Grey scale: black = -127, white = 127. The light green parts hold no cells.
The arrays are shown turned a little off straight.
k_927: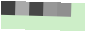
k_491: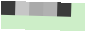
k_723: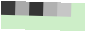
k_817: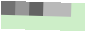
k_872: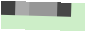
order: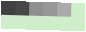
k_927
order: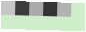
k_723

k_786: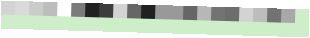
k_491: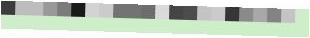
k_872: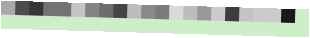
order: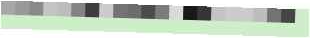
k_872
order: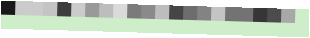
k_872
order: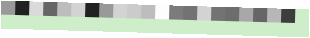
k_786
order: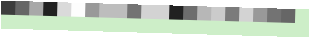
k_786
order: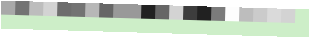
k_786
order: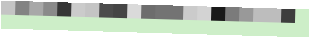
k_491

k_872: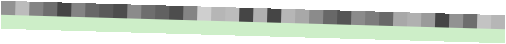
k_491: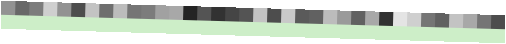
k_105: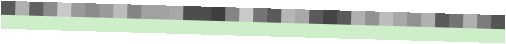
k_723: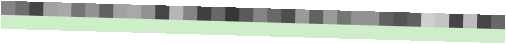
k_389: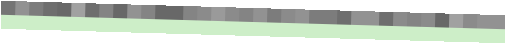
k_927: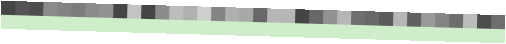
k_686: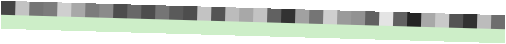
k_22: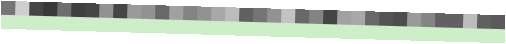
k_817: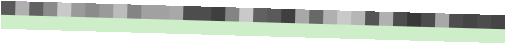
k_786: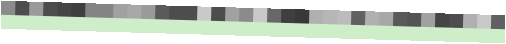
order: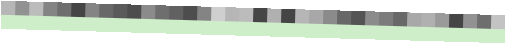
k_872
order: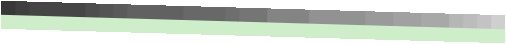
k_723
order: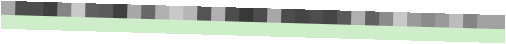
k_817
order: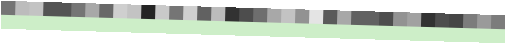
k_491
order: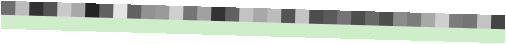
k_686

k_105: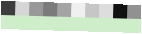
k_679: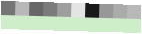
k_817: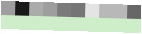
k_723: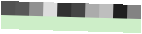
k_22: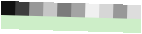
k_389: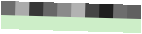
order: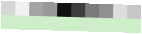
k_105
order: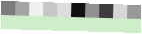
k_105
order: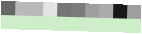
k_817
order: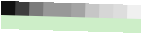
k_22

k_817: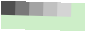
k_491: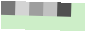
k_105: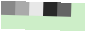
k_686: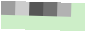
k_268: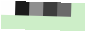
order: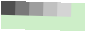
k_491
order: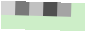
k_817
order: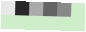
k_105
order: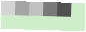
k_817
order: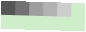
k_686

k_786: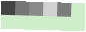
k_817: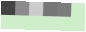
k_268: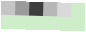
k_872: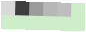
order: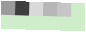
k_268
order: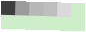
k_872
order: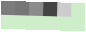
k_817
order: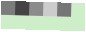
k_817
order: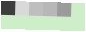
k_872
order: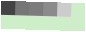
k_817

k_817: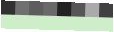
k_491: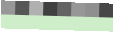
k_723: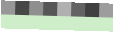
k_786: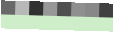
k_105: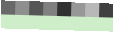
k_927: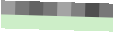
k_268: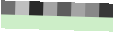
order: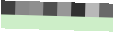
k_786
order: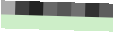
k_817
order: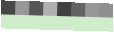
k_491
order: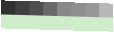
k_786
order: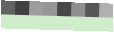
k_723
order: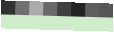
k_817

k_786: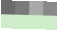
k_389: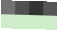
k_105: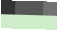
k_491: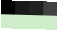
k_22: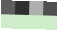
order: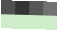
k_389
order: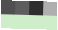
k_22
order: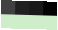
k_491
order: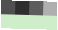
k_22

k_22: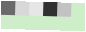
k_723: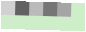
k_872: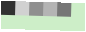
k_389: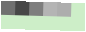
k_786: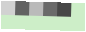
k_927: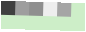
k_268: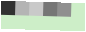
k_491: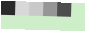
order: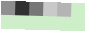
k_268
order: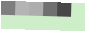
k_389
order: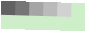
k_723

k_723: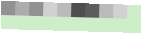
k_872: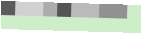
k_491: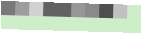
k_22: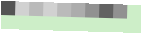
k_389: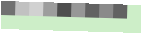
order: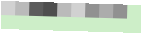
k_723
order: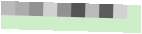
k_872
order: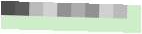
k_723
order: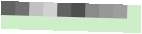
k_389
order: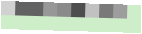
k_491
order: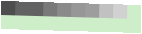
k_491
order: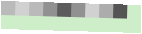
k_872

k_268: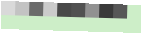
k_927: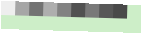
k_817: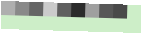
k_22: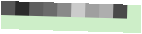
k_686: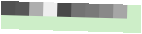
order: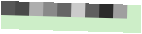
k_817
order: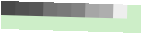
k_927

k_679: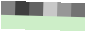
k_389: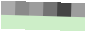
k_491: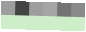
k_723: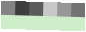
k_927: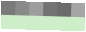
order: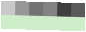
k_723
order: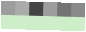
k_389
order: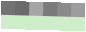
k_927

